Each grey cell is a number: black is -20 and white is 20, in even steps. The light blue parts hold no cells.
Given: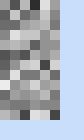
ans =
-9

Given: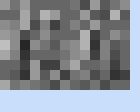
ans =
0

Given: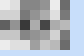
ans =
15

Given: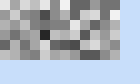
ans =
2

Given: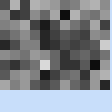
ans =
4

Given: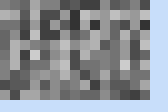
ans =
6

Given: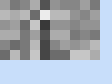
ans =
-1

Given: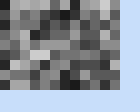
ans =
6

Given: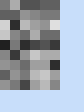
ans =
-9
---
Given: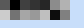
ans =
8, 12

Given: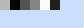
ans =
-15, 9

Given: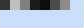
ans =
2, -12

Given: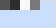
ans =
-1, -7

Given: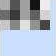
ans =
17, 11

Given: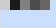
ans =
-4, 12

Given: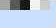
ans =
12, 6

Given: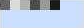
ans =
-16, -4

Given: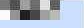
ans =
-5, 19

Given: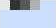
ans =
8, 16
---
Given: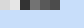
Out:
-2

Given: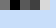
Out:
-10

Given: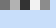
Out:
18

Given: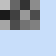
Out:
2

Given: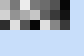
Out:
-1

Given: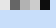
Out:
12

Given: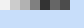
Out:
0

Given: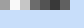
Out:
-3

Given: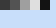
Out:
15
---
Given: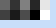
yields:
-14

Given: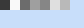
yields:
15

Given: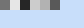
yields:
8

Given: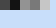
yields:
-1

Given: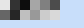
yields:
0

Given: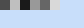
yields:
-4

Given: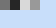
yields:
14
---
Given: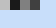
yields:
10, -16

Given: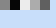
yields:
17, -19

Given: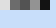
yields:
15, -17

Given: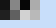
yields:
13, -19

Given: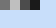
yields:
10, -16

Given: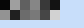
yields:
13, -19

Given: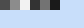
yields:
18, -16

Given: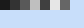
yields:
16, -16
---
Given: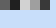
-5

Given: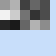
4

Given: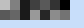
10

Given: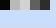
-19

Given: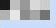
-16

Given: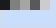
-16

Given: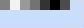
0

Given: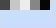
-9
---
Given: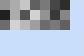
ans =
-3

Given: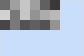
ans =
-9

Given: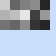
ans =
-2

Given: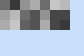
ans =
7

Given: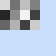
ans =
-4

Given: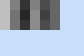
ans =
10

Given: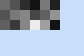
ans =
-5
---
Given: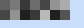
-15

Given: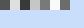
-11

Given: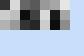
-12

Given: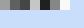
-9

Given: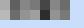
3

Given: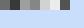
5
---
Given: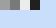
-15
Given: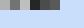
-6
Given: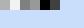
-10
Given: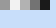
-16
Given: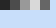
-4
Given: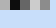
2
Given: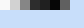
-5
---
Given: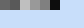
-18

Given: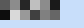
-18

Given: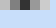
-12

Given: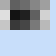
-17

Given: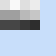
-13

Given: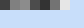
-12
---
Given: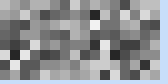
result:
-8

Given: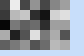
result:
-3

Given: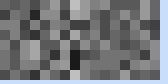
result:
-6

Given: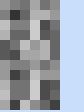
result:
2

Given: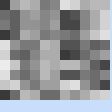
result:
7

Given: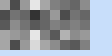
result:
-4
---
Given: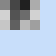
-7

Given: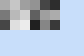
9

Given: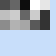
12

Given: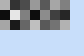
16

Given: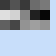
13

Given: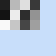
17

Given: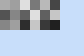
1

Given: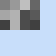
8
